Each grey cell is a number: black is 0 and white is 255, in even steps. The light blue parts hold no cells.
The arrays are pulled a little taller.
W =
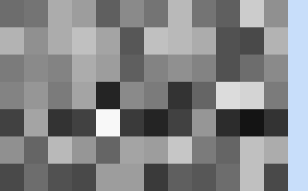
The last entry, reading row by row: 73
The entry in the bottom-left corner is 73
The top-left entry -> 109
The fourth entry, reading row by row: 157
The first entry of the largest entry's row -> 65
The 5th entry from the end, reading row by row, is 95
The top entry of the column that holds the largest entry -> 95
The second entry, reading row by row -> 116
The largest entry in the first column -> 179
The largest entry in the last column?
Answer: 179
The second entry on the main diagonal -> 144
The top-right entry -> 144
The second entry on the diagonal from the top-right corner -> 73
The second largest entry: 220
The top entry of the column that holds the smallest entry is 204
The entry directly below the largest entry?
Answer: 101
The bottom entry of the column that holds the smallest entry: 192
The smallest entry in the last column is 51
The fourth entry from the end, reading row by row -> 87
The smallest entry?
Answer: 20
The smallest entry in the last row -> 58
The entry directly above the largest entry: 36
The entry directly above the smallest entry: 212
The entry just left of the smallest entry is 44

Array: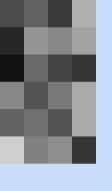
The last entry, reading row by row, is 53
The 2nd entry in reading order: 97
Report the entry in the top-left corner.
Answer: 75
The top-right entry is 176
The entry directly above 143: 83
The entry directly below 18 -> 136
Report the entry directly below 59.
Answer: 136

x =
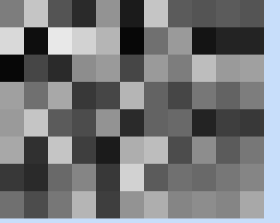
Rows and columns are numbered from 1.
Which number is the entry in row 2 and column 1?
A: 217
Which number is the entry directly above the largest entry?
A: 84
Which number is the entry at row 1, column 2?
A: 197
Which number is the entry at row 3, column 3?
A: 42
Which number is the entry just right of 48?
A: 197
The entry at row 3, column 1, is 7
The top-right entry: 84
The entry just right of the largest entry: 210
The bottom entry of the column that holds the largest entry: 119
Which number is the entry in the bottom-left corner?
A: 112
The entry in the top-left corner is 125
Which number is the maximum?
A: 232

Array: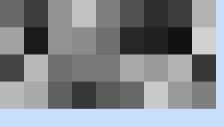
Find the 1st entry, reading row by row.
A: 104
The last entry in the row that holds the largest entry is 209
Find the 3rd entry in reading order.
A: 146
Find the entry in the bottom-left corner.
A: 185
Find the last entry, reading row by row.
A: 127
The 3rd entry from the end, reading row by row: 201
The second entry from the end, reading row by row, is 154
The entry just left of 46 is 82
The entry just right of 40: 33
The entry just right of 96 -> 54
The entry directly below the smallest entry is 178

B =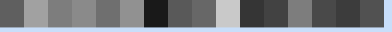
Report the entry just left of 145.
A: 111
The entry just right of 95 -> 161

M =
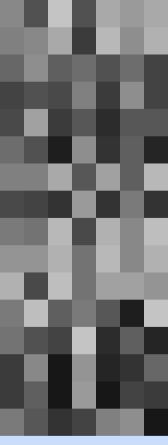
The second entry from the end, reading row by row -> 142
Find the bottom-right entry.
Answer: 23
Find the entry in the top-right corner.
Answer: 169
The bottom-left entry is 122
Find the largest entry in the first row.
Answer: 196
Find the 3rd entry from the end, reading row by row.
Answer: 128
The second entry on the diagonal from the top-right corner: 142
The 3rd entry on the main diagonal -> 95
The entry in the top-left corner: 136
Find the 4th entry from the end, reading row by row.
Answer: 67
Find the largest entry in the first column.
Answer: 177

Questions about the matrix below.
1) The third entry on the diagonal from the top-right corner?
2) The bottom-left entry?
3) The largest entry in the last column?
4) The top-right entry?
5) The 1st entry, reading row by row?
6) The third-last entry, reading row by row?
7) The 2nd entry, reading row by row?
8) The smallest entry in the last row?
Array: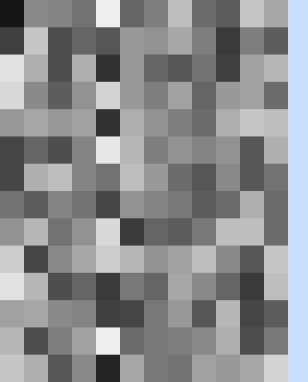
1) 64
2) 198
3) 211
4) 167
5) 22
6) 153
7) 138
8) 37

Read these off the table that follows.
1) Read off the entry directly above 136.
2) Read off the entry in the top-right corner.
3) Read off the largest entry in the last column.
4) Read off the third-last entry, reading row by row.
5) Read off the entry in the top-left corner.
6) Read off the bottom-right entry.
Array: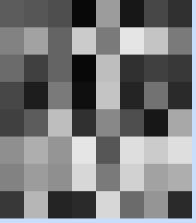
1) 196
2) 48
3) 222
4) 107
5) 92
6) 42

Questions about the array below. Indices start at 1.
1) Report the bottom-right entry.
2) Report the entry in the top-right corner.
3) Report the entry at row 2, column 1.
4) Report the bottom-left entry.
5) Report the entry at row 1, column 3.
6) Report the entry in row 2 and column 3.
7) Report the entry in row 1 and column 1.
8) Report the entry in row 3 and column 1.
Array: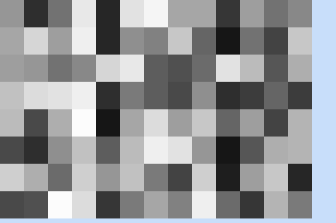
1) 122
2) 136
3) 166
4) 73
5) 114
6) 158
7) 150
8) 158

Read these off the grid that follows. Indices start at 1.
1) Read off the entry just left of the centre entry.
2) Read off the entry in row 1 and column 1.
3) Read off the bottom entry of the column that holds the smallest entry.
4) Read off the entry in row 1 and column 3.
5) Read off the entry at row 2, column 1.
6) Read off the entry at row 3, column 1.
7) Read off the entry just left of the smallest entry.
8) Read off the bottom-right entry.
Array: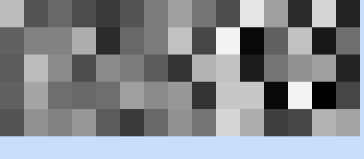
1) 91
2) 187
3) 180
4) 104
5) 97
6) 91
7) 243
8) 165
